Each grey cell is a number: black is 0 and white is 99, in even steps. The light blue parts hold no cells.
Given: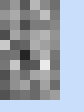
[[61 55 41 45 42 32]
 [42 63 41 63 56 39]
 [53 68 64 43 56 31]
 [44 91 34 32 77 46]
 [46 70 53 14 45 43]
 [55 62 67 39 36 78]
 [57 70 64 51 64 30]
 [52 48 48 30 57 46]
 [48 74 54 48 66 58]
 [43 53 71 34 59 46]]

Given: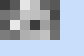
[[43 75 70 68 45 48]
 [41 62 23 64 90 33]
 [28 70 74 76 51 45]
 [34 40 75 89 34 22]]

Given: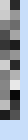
[[32 11]
 [21 73]
 [ 3 50]
 [90 52]
 [69 48]
 [15 80]
 [58 45]
 [11 20]
 [64 30]
 [42 51]
 [59 79]
 [16 81]]

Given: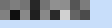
[[29 39 81 16 53 12 53  6 50]
 [48 33 55 56 45 15 45 49 44]]

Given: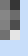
[[89 44]
 [30 50]
 [42 52]
 [21 46]]

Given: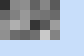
[[51 78 43 39 42 56]
 [61 34 20 60 68 57]
 [41 45 47 59 50 40]
 [35 52 38 55 53 18]]

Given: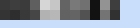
[[19 45  7 32 39 38 71 69 27 22 18 20]
 [24 57  7 44 47 39 77 83 37 23 24 22]]

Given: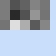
[[52 35 67 86 45]
 [45 58 32 16 48]
 [46 51 38 32 48]]

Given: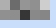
[[52 53 21 55 56]
 [80 56 58 42 68]]
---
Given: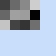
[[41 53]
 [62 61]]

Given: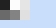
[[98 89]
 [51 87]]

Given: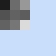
[[42 59]
 [38 36]]

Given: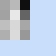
[[72  6]
 [90 39]]

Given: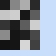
[[52 67]
 [80  9]]

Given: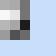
[[66 45]
 [89 45]]

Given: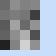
[[55 50]
 [48 46]]

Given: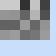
[[79 19]
 [57 39]]
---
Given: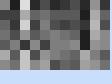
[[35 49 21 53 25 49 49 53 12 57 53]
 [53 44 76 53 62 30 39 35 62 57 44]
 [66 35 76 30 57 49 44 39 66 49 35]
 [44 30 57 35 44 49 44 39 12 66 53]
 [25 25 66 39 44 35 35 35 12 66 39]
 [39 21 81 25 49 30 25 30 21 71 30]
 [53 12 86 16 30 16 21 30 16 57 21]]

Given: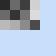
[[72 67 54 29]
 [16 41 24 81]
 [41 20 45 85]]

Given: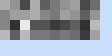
[[52 62 62 67 52 47 62 57 37 57]
 [67 57 28 67 37 47 57 62 28 42]
 [72 37 72 47 47 42 47 42 23 62]
 [52 19 91 32 32 23 28 37 19 72]]

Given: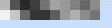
[[93 77 40 20 20 36 59 68 54 45]
 [72 32 16 24 45 63 59 50 40 54]]

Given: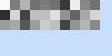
[[18 83 26 74 74 87 57 39 65 83]
 [61 65 34 61 79 74 26 57 70 53]
 [97 48 70 44 48 44 22 92 53 44]]

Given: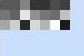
[[65 80 16 84 70 97 11]
 [46 38 89 56 46 42 75]
 [34 34 51 20 20 30 25]]

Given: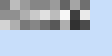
[[47 73 60 52 52 60 39 64 43]
 [82 68 47 52 43 34 68 19 29]
 [56 56 68 78 87 73 96 24 91]]
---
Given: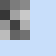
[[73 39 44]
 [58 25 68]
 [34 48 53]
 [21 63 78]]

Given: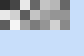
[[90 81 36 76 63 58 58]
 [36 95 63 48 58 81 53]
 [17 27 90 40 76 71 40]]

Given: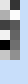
[[94 39]
 [89 20]
 [77 56]
 [68 98]
 [25 34]
 [ 0 43]]

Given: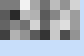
[[48 48 94 65 44 73 57 82]
 [39 52 44 82 39 78 86 61]
 [35 16 73 69 35 52 78 61]
 [25 69 57 35 20 78 30 57]]

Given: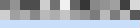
[[80 62 67 53 72 67 76 62 57 48 72 48 72 34]
 [44 57 30 30 80 44 93 39 21 53 57 62 25 84]]

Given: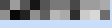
[[56  3 13 56 37 71 66 18 79 84 42]
 [28 61 33  8 33 47 47 28 61 61 66]]

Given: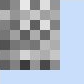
[[72 58 67 77 62 67]
 [54 62 82 72 67 77]
 [50 41 82 37 86 50]
 [46 62 37 67 41 72]
 [41 54 90 46 86 58]
 [37 50 23 58 28 54]
 [32 46 50 46 72 67]]

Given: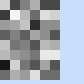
[[81 28 50 68 28 28]
 [76 46 50 33 72 68]
 [72 60 55 46 90 90]
 [60 64 76 18 55 55]
 [42 68 60 86 42 42]
 [37 50 37 64 55 33]
 [23 95 72 42 86 81]
 [ 9 81 46 33 64 33]]
